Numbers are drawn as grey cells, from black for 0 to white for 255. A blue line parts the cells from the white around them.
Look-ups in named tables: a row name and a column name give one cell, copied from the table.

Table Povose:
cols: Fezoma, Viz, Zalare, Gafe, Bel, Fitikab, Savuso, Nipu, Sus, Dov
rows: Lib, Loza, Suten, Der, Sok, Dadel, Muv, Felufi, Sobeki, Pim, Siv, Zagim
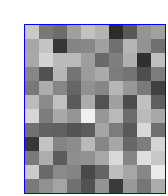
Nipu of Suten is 176
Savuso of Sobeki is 167
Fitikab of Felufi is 165
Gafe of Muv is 149
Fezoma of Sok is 120
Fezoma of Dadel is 188
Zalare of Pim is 92
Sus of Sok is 122

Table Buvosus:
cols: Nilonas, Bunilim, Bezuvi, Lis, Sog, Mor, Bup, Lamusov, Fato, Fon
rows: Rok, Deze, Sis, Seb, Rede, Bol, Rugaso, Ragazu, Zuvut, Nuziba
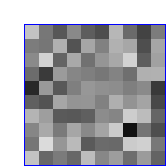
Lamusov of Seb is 111
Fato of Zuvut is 208
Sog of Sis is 113
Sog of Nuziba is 188
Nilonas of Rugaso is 180
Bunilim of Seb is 58
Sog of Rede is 151
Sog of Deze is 166
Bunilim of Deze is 118
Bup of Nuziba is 157
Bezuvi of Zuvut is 150
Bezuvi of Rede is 88
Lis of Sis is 169
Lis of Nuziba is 103
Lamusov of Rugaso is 205

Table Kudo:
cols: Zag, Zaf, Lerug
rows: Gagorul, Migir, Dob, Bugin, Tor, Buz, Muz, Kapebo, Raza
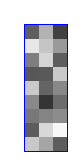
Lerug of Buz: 108
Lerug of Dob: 93
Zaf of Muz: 132
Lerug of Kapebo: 247
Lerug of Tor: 136
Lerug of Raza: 93
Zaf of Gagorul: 178
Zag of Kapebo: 92
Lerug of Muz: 140
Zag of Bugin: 87
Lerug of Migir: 154
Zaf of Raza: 165
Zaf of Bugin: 89
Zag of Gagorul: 94
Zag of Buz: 137
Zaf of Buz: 53
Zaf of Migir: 197
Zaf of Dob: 213
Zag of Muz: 120
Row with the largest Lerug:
Kapebo

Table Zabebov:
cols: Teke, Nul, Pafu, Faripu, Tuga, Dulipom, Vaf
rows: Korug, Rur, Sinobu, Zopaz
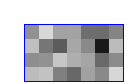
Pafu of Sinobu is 198
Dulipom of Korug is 109
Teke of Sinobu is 142
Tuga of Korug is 110
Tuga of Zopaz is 161
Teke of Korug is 145
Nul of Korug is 216
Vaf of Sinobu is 139
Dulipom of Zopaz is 137
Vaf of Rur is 188
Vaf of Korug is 132

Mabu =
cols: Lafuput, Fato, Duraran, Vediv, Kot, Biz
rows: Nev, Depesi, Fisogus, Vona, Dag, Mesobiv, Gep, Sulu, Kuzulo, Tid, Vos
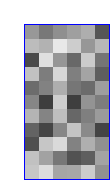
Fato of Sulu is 69
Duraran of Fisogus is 150
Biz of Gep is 155
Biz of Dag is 158
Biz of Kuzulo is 144
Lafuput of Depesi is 188
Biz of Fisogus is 117
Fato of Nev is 120
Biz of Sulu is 68
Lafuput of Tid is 193
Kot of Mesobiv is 147
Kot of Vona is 164
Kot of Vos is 204
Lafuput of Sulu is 99
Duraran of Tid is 119
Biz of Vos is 145
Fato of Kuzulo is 198

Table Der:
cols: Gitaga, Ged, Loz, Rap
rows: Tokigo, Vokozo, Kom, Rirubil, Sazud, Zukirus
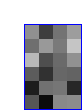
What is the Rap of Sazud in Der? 39
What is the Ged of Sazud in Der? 113
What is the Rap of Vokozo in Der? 197
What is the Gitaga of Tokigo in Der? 144
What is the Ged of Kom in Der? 78
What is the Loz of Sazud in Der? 118
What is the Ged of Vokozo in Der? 153
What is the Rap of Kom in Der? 145
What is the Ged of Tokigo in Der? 62
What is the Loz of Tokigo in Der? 115
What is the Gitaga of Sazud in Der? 29
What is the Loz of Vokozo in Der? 122
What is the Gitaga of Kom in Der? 184
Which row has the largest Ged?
Vokozo

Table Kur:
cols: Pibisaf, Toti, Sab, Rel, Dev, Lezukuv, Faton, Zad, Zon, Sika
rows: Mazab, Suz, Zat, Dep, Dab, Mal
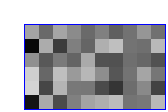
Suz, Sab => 60
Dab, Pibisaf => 212
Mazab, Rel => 139
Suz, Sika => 185
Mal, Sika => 184
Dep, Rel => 154
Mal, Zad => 116
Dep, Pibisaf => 207
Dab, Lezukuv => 75

